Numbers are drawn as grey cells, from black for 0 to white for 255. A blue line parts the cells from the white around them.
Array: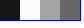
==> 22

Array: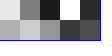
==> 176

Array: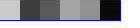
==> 202

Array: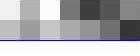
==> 190

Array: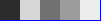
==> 44

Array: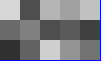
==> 48
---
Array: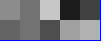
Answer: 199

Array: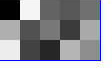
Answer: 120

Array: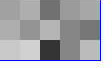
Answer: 181

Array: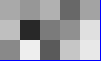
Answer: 123

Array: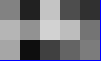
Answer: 210

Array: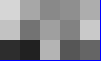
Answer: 159
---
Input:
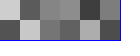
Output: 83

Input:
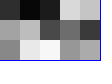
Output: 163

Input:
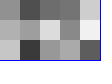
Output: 177

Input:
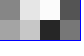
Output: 164

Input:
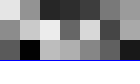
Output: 140

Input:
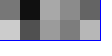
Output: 204

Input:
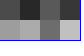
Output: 157
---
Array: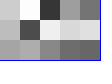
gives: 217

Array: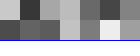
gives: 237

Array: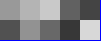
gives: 55

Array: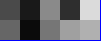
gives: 160

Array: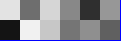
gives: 143

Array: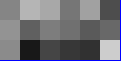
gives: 90

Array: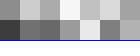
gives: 127

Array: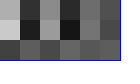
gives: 116
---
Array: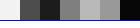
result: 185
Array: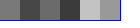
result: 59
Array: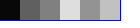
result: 222
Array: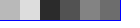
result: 82
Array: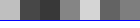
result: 213
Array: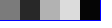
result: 178
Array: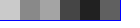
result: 69
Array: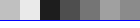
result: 117
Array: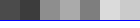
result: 126
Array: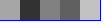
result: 129
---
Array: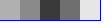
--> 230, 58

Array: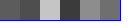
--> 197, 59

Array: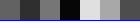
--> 224, 6

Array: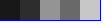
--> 199, 24

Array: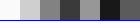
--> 250, 24

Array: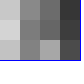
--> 212, 54

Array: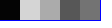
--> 213, 4
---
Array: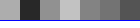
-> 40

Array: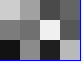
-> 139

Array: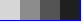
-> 140

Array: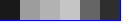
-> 157

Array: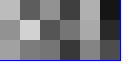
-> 124

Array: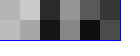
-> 167

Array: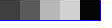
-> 91
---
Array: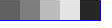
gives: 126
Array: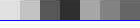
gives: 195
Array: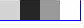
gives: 37
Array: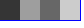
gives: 158
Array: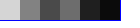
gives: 130
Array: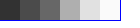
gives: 75
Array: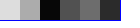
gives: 172
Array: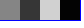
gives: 54
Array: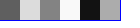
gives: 220
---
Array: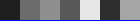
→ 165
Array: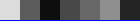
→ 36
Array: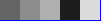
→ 219
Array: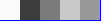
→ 152
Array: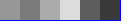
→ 57
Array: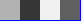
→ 95
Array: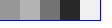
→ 240
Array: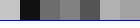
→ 163
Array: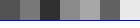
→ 233
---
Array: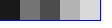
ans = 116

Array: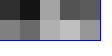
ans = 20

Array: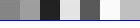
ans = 158

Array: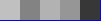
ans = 131

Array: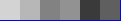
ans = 183

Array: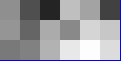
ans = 79

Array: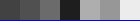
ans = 80

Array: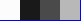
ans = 25
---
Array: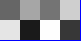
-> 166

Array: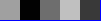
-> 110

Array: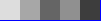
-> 101

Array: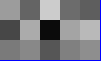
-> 204

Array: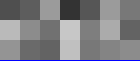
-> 86

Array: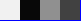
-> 8

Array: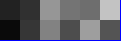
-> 116
